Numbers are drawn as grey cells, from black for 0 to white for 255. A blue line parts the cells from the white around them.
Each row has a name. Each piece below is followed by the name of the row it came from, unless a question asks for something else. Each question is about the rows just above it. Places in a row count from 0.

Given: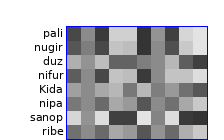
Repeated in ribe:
[106]
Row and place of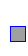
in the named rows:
Kida, 0
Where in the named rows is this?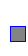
sanop, 6
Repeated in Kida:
[183]

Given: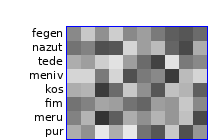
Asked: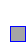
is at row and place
fim, 2
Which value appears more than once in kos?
[180]

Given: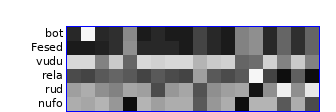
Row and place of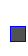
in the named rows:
rud, 9
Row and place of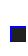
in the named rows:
Fesed, 2
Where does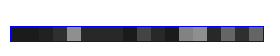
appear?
Fesed
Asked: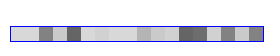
vudu
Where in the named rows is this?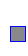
bot, 4

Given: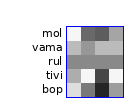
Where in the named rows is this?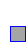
mol, 3
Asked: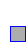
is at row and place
tivi, 0
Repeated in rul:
[137]
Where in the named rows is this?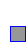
vama, 1
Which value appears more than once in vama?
[187]
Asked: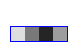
bop
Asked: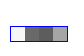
mol

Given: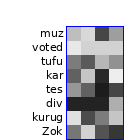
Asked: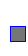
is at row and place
Zok, 0
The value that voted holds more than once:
[210]
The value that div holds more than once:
[35]
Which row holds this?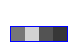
Zok
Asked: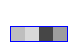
muz
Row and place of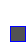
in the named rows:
Zok, 2
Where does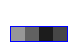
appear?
tes

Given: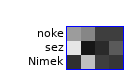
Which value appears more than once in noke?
[62]
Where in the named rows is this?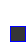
Nimek, 3

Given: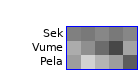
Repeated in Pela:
[157]
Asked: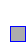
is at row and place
Vume, 0
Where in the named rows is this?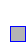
Pela, 2
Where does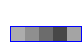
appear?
Vume
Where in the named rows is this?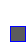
Pela, 4
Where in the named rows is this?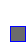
Vume, 2
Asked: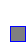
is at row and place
Sek, 0

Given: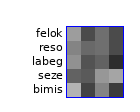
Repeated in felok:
[75]
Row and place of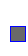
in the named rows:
reso, 1
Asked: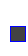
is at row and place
bimis, 1
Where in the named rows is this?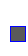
seze, 1

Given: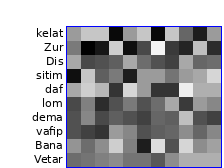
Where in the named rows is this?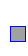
Bana, 10
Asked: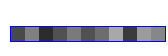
lom
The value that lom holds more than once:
[81]
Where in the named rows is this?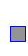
Bana, 0
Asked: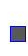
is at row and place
Vetar, 6
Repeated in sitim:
[155]
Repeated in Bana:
[141]

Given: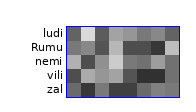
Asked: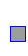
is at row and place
nemi, 6
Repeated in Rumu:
[78]
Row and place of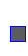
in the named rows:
ludi, 2
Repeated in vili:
[49]
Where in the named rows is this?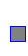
zal, 6

